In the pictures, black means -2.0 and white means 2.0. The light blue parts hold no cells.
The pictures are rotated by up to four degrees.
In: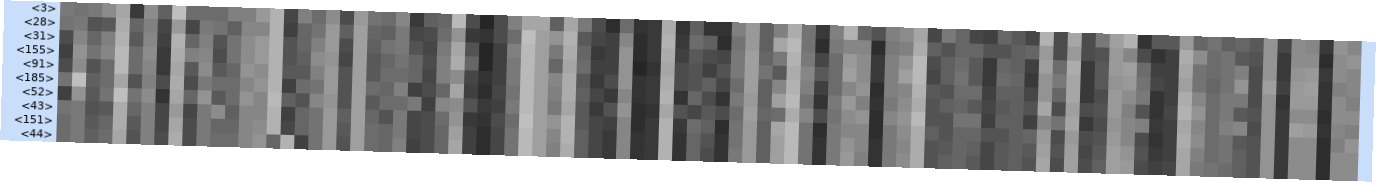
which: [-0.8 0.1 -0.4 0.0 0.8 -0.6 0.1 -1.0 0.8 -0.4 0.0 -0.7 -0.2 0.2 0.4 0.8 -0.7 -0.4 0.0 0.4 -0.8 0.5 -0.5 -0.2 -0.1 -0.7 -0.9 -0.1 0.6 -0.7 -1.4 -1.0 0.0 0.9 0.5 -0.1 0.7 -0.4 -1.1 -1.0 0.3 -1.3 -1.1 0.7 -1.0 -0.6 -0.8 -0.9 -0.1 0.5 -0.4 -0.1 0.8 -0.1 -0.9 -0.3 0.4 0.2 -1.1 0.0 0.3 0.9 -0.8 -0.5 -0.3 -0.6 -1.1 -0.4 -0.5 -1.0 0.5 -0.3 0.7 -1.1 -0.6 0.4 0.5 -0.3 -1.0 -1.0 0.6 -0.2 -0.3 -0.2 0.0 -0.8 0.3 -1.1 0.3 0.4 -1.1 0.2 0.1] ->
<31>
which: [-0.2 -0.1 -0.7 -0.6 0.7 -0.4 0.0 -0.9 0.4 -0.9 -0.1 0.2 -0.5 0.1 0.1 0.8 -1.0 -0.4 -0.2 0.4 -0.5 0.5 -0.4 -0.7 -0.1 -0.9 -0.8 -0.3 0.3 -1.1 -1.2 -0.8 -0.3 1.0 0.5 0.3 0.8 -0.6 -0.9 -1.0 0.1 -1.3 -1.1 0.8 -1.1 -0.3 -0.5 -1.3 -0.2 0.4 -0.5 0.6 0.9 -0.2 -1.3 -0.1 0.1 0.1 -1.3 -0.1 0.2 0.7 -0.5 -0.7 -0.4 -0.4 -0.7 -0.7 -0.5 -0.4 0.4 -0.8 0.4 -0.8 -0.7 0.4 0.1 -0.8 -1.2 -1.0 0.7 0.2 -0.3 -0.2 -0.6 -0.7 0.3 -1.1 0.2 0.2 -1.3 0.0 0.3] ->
<43>
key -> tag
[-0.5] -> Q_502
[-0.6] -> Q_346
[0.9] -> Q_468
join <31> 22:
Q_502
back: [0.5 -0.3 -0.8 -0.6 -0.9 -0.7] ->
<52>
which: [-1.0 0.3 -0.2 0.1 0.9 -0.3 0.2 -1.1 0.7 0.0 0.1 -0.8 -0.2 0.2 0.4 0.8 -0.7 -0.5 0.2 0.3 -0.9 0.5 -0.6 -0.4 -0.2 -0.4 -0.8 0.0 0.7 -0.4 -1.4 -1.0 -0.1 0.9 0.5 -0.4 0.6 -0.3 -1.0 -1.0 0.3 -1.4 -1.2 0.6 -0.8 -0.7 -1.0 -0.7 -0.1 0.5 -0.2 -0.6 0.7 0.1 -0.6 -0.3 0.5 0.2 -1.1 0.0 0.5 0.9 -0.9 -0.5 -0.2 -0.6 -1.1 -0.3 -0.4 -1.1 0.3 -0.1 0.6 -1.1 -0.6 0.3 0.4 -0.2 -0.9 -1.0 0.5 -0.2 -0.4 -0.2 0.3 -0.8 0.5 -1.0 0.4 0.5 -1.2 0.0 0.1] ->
<155>

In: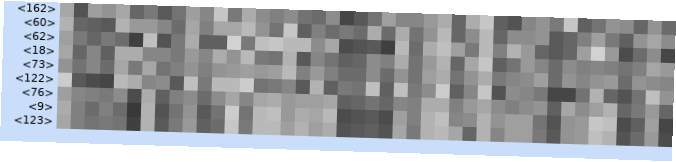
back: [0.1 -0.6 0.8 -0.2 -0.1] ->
<18>
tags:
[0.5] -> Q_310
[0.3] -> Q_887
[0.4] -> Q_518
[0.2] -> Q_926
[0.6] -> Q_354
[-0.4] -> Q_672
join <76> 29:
Q_518
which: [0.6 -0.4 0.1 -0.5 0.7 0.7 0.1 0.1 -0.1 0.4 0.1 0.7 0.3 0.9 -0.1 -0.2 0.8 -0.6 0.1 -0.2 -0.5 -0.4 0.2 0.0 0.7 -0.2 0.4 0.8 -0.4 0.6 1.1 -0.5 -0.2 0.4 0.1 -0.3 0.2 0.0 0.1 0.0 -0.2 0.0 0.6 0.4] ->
<18>

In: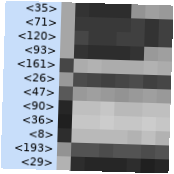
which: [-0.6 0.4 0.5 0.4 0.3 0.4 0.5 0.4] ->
<47>
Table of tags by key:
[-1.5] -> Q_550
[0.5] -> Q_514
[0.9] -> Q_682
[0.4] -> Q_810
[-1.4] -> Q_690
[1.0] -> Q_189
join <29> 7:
Q_690
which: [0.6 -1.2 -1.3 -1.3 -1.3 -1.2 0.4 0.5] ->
<93>
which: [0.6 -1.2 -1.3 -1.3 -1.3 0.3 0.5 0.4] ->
<35>

